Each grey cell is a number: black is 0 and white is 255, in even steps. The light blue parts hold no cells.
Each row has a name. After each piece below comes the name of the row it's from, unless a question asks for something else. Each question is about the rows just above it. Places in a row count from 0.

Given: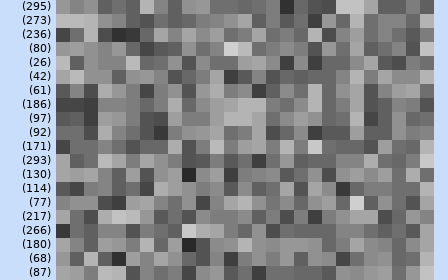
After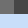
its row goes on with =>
[173 158 145 125 139  89 139  96 111 165  83 165 139  57 104 125 125 111
 111 180]
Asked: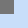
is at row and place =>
(77), 15

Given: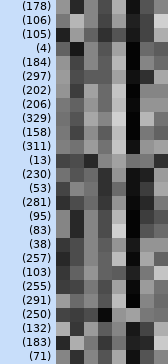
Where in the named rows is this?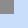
(158), 2
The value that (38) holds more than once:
[148]
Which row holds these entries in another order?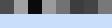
(255)
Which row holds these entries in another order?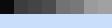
(255)
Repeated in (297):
[92]
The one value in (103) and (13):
[120]
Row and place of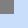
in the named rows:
(311), 0

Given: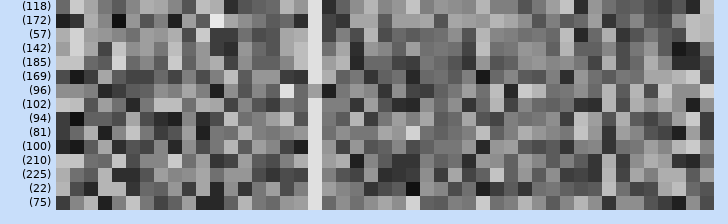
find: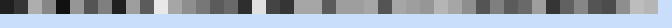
(172)
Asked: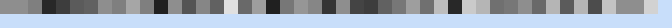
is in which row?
(96)
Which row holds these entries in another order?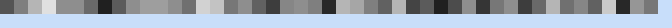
(75)
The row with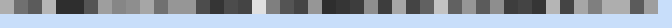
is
(225)

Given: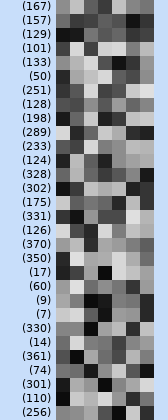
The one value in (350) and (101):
[215]
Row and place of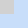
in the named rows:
(101), 3

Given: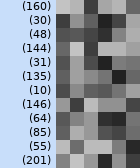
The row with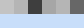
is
(160)
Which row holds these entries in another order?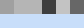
(144)
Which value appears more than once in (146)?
[145]
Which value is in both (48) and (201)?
[131]

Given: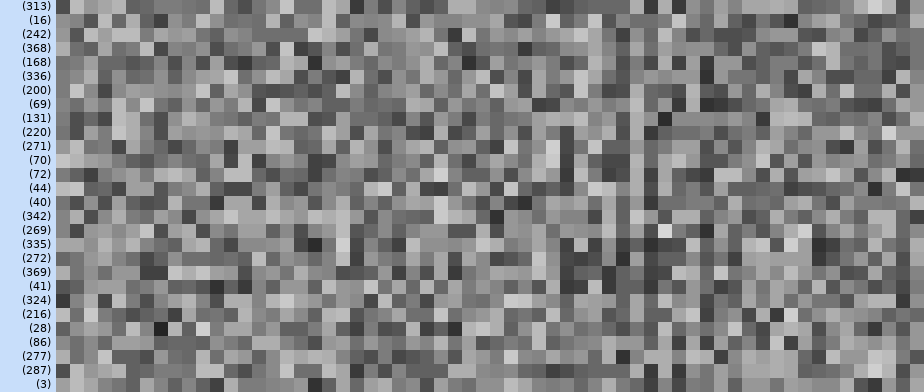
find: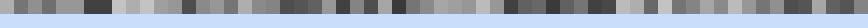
(369)
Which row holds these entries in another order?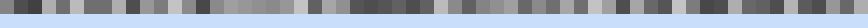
(200)
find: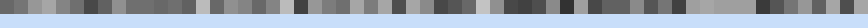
(272)
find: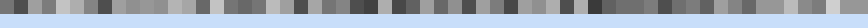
(220)
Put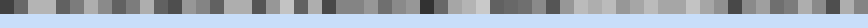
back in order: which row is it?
(342)
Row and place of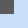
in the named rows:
(200), 46
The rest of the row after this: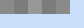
[187 104 151  58 174  50  58  78 104 117 166 174 117 111 124  85  72  65
 111 166 151]

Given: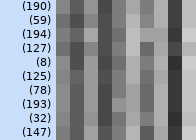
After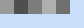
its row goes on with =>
[167  57 196]
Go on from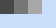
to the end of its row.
[125 175  49 189]
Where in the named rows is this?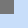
(32), 4

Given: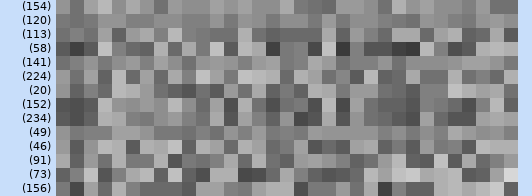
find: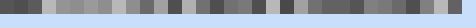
(152)
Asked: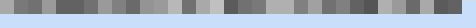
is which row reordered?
(20)
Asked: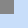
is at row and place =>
(224), 20

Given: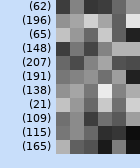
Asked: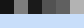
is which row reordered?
(165)
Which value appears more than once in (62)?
[61]
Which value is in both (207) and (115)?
[104]
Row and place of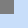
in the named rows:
(165), 4

